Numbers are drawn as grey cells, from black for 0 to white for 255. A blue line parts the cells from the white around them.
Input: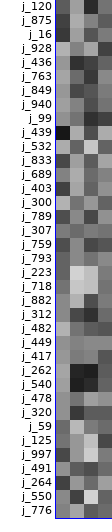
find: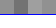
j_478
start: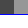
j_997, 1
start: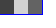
j_550, 2

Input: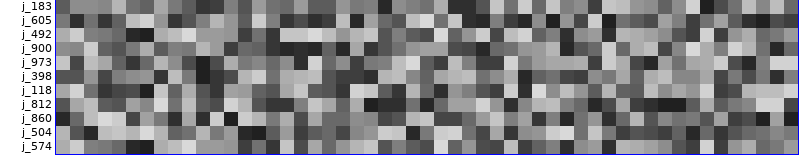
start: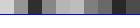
j_812, 31
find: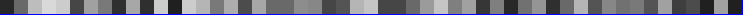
j_860
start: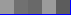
j_183, 15
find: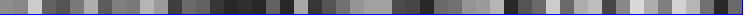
j_900
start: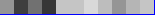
j_492, 13
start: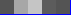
j_118, 16

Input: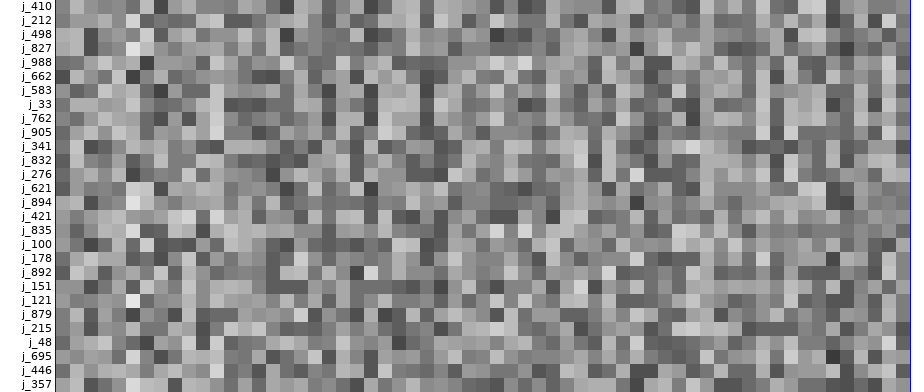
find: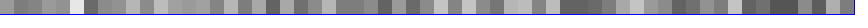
j_121
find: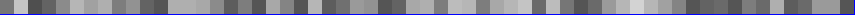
j_341
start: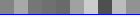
j_832, 32
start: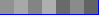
j_100, 53
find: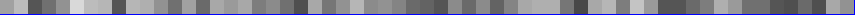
j_357

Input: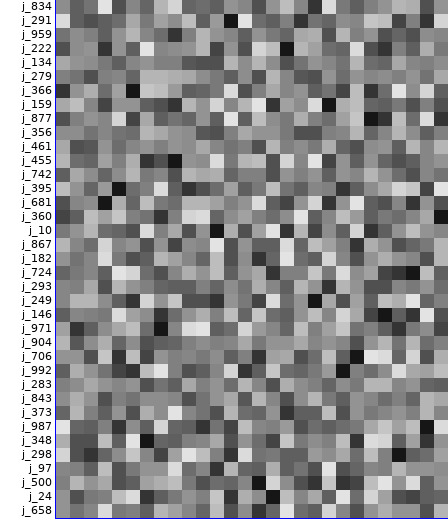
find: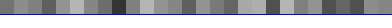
j_959
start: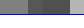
j_134, 8
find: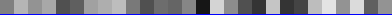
j_500
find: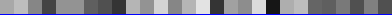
j_159
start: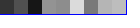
j_455, 7
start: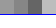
j_971, 15

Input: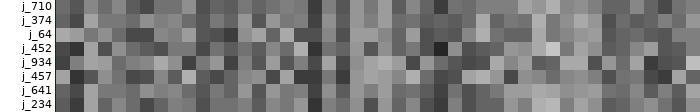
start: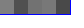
j_457, 39
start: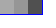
j_374, 38
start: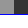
j_234, 18
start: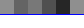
j_452, 24
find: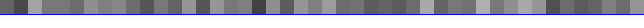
j_374

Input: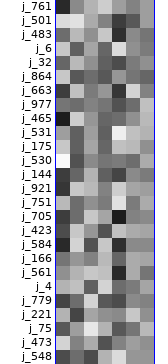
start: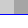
j_921, 5
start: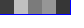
j_663, 1
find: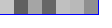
j_175
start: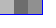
j_751, 1
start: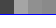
j_221, 2
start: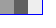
j_531, 3
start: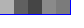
j_144, 3

